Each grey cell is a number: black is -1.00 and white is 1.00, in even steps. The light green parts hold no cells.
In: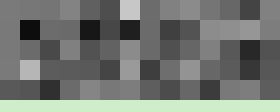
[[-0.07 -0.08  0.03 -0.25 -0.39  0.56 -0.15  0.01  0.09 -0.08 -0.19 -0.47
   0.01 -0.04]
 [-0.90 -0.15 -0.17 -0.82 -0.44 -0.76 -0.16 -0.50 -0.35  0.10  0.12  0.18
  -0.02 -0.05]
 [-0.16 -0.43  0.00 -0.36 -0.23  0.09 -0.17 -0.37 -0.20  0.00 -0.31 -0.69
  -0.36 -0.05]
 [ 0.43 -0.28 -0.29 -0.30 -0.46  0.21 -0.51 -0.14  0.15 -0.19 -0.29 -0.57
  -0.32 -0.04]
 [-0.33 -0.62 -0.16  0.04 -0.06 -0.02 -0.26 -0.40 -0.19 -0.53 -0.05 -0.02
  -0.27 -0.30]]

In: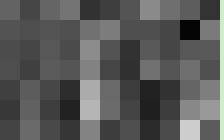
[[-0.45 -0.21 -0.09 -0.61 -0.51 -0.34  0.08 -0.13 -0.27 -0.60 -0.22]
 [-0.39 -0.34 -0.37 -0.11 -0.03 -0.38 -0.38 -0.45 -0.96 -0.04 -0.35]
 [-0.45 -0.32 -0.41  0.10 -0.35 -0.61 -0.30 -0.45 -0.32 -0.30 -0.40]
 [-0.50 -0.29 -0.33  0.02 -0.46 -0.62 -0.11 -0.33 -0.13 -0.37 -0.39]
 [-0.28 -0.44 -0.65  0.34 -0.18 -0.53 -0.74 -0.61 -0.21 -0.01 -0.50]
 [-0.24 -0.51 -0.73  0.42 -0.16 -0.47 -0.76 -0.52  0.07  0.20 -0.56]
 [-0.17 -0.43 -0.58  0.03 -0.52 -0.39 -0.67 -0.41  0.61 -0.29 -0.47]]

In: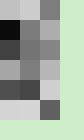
[[ 0.60 -0.02  0.51]
 [-0.03  0.36 -0.91]
 [-0.09  0.04 -0.49]
 [-0.01  0.43  0.30]
 [-0.44  0.62 -0.38]
 [ 0.67 -0.25  0.66]]

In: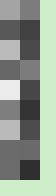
[[-0.03  0.29]
 [-0.49 -0.31]
 [-0.42  0.47]
 [-0.03 -0.19]
 [-0.44  0.84]
 [-0.59 -0.01]
 [-0.40  0.46]
 [-0.17 -0.16]
 [-0.63 -0.15]]

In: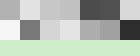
[[ 0.77  0.56  0.51 -0.40 -0.37  0.70  0.40]
 [-0.06  0.67  0.79  0.36  0.26 -0.65  0.92]]

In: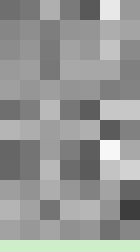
[[-0.07  0.37 -0.04 -0.30  0.82  0.20 -0.13]
 [ 0.11 -0.01  0.16  0.17  0.36  0.29  0.05]
 [ 0.17 -0.04  0.27  0.19  0.53  0.08  0.10]
 [ 0.24 -0.06  0.32  0.31  0.31  0.00  0.21]
 [ 0.18  0.24  0.16  0.18 -0.01  0.03  0.25]
 [-0.01  0.45 -0.07 -0.27  0.56  0.56 -0.13]
 [ 0.36  0.24  0.31  0.37 -0.29  0.01  0.42]
 [-0.09  0.23 -0.02 -0.26  0.94  0.32 -0.20]
 [-0.08  0.44 -0.15 -0.29  0.53  0.65 -0.19]
 [ 0.15  0.36  0.18  0.02  0.28 -0.21  0.24]
 [ 0.27 -0.09  0.40  0.43  0.15 -0.52  0.41]
 [ 0.19  0.29  0.14  0.18 -0.11  0.05  0.27]]

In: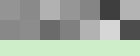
[[ 0.08  0.39  0.18  0.04 -0.51  0.41  0.16]
 [ 0.10 -0.16  0.00  0.40  0.68 -0.40  0.07]]

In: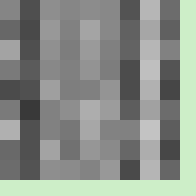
[[-0.38  0.11  0.05  0.10  0.07 -0.35  0.43 -0.15  0.04]
 [-0.43  0.19  0.01  0.29  0.07 -0.24  0.30 -0.25 -0.19]
 [-0.38  0.13 -0.02  0.21  0.00 -0.22  0.43  0.01  0.28]
 [-0.29  0.07  0.00  0.15 -0.02 -0.40  0.50 -0.34 -0.04]
 [-0.37  0.25 -0.01  0.00  0.16 -0.40  0.39 -0.45 -0.41]
 [-0.55  0.01  0.11  0.36  0.22 -0.27  0.26 -0.15 -0.04]
 [-0.37  0.01 -0.07  0.31  0.02  0.01  0.53 -0.27  0.38]
 [-0.37  0.28 -0.11  0.18  0.08 -0.19  0.36 -0.44 -0.18]
 [-0.35  0.11  0.09  0.03  0.19 -0.42  0.42 -0.20 -0.15]]

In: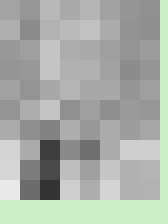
[[ 0.18  0.44  0.33  0.41  0.26  0.17  0.13  0.28]
 [ 0.09  0.40  0.46  0.52  0.35  0.15  0.12  0.37]
 [ 0.25  0.54  0.36  0.33  0.25  0.16  0.23  0.20]
 [ 0.19  0.54  0.39  0.38  0.26  0.10  0.17  0.17]
 [ 0.16  0.32  0.41  0.32  0.32  0.17  0.25  0.27]
 [ 0.36  0.53  0.13  0.25  0.12  0.21  0.18  0.16]
 [ 0.12  0.02  0.36  0.20  0.34  0.23  0.31  0.34]
 [ 0.34 -0.51  0.08 -0.12  0.35  0.62  0.62  0.66]
 [-0.02 -0.43  0.48  0.25  0.55  0.38  0.41  0.68]
 [-0.15 -0.60  0.62  0.36  0.67  0.39  0.40  0.83]]
